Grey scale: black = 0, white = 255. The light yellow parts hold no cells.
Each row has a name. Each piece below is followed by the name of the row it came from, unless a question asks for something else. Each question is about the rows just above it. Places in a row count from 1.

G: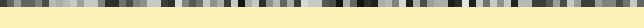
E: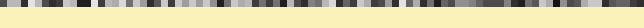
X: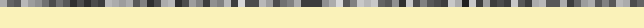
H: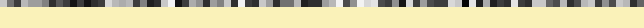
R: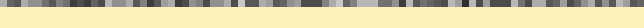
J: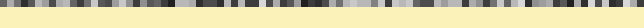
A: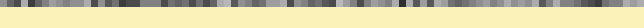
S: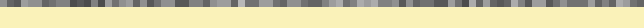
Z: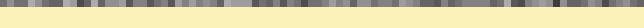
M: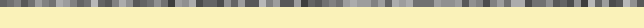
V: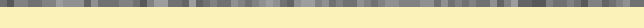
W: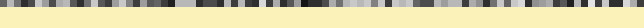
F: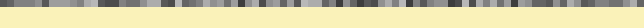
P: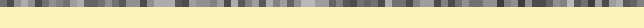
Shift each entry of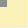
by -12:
[132]
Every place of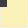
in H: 3 10 12 15 20 27 36 56 60 63 64 72 75 86

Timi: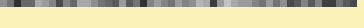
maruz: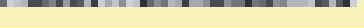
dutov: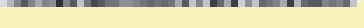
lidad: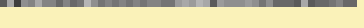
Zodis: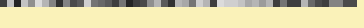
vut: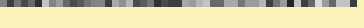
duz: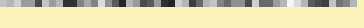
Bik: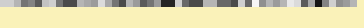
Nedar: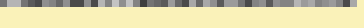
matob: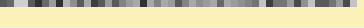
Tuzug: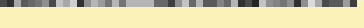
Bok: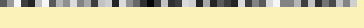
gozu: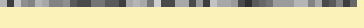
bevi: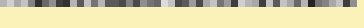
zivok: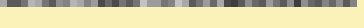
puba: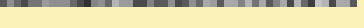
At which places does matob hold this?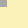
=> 13 20 22 24 28 31 33
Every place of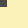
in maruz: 5 6 9 11 31 32 39 46
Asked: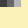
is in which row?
duz

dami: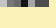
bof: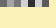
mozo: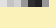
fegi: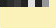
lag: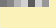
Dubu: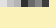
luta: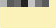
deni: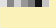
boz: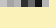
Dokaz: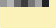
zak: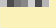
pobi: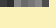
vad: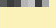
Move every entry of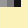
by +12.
[163 131  32]
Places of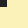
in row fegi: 1 4 6

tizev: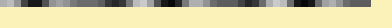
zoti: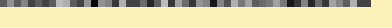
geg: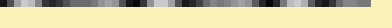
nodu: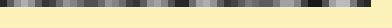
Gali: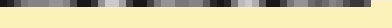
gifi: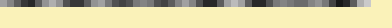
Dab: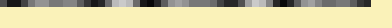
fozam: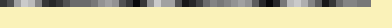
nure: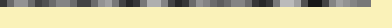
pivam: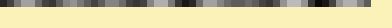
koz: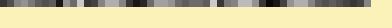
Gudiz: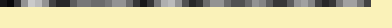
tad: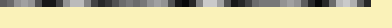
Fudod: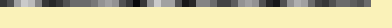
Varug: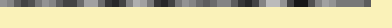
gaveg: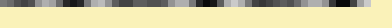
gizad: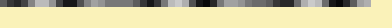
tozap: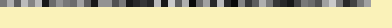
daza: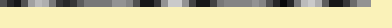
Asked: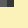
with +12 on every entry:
[105  67]
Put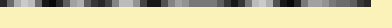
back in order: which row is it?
gizad
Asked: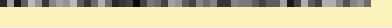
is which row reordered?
pivam

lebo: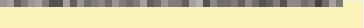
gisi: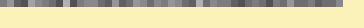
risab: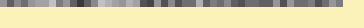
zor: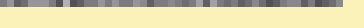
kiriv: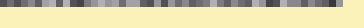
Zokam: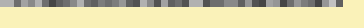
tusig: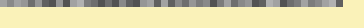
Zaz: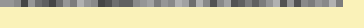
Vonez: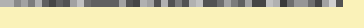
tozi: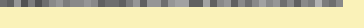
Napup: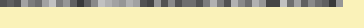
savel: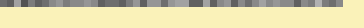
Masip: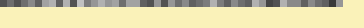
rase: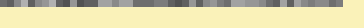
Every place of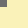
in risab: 4 27 28 32 36 37 43 44 47
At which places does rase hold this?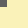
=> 2 5 9 13 14 25 27 29 40 42
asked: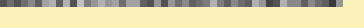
Masip
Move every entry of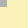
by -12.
[165]
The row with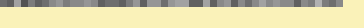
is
savel
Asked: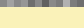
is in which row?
tozi
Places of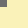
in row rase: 1 20 21 22 33 39 48

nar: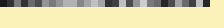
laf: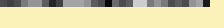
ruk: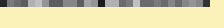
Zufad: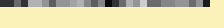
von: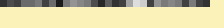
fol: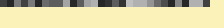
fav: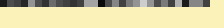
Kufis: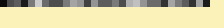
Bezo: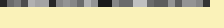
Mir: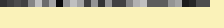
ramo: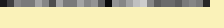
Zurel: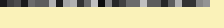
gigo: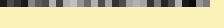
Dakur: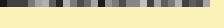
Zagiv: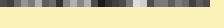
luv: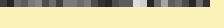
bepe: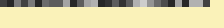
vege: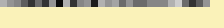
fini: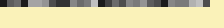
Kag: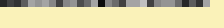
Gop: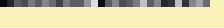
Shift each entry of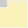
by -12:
[193]
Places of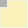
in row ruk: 5 16 17
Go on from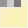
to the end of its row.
[107  39  77 164 107  65 192  39]
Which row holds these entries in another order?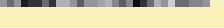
Zufad

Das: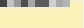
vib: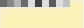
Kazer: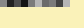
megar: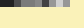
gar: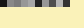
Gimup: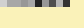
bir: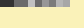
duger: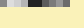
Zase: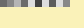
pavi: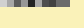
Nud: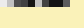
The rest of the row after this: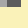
[208 167 181]
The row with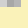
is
Das

